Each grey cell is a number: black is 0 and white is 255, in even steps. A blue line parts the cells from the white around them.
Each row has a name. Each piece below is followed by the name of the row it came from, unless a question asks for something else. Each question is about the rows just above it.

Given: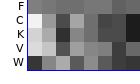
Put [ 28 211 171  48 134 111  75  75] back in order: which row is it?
K
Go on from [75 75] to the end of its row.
[28]
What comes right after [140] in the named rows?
[90]
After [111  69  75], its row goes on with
[28]

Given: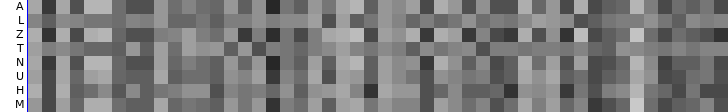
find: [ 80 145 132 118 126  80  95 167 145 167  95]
U
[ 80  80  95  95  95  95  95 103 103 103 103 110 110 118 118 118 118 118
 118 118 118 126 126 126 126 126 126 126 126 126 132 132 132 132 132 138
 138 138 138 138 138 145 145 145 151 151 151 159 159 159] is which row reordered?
L
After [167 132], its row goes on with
[ 51 167 151 151  80 103 138  95  95 103  51 145 138 151  57 118  80 126
 138 181 118 103  73 118  73  73]
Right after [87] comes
[138]
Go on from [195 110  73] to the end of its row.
[110  95  80  51]
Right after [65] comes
[95]

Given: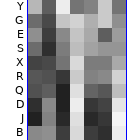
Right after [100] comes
[87]
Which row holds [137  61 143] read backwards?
E
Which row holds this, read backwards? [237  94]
Y

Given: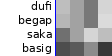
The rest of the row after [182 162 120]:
[219]
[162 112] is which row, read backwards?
saka
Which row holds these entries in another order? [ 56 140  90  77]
basig
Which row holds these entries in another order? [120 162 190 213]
dufi
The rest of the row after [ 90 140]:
[56]
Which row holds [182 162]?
begap

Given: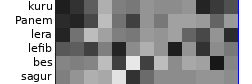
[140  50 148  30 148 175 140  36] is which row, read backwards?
lefib
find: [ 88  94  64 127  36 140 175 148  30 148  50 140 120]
lefib
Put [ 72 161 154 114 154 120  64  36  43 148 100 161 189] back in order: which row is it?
Panem
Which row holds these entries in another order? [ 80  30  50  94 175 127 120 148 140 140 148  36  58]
kuru
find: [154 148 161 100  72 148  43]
lera
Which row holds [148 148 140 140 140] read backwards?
sagur
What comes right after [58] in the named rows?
[80]

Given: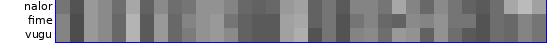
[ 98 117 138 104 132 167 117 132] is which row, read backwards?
nalor
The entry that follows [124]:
[146]
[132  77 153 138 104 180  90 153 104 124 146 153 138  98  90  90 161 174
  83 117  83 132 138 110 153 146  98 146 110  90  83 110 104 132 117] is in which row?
vugu
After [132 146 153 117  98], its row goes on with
[ 90  90 161 167  98 117  83 117 132 104  98 138 132 146 117 117  83 110
 104 132 117]
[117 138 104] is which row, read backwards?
nalor
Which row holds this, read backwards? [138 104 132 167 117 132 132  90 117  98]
nalor
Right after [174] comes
[83]

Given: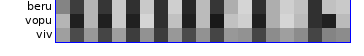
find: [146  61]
viv
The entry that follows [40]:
[187]

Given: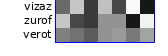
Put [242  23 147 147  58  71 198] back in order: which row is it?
zurof
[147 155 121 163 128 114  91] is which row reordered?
verot
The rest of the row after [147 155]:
[121 163]
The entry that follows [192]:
[71]
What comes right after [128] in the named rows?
[114]

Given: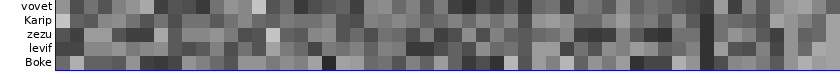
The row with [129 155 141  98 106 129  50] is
levif
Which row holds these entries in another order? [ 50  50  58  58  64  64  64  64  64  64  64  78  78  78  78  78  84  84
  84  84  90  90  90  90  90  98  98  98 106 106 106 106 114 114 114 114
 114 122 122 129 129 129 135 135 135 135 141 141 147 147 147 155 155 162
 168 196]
zezu
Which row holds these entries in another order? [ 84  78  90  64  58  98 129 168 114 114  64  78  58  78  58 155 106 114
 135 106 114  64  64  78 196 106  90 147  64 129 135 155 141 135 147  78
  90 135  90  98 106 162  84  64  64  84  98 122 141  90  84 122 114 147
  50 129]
vovet
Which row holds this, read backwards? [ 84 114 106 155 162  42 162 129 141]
Boke
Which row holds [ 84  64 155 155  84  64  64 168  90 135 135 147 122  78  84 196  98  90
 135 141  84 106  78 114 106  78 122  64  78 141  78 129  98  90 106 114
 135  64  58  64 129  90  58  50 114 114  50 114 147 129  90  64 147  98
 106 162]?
zezu

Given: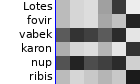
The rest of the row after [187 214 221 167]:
[193  35]
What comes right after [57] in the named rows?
[237]
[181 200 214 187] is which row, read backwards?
ribis

